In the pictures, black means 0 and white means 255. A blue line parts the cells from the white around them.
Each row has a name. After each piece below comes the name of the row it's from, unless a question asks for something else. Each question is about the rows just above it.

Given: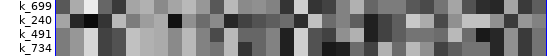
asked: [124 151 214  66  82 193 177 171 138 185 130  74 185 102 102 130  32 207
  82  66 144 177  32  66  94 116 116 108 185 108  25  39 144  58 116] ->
k_491
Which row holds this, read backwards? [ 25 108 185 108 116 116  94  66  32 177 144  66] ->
k_491
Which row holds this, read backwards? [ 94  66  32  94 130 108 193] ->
k_240

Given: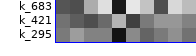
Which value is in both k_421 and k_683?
[78]
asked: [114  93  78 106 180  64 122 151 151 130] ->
k_421

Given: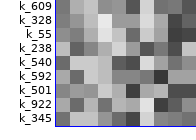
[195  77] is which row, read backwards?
k_238
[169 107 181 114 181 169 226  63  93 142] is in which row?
k_922
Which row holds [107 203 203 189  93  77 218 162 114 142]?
k_540
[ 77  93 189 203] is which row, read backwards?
k_540
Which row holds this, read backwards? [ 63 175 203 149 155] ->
k_501

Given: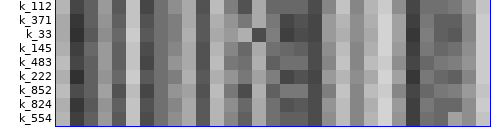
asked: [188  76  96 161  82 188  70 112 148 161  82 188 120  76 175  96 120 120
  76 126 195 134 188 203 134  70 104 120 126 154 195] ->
k_852
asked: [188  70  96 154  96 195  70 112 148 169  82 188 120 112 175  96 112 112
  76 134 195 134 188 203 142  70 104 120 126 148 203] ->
k_483
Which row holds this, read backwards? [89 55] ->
k_824
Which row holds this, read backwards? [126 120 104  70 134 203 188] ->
k_852

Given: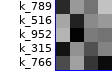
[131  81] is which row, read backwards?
k_315
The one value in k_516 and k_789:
[153]
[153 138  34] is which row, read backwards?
k_516
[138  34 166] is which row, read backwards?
k_516
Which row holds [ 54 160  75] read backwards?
k_766
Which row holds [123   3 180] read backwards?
k_952

